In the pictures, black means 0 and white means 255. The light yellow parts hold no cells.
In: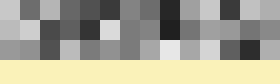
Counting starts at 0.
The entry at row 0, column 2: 181
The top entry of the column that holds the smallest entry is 39
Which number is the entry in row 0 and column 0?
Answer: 200
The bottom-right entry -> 175
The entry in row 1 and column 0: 187
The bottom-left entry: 153
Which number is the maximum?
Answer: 231
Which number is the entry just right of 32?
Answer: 117
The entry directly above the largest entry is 32
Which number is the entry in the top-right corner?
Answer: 175
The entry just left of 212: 167
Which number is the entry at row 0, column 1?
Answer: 109
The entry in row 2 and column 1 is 145
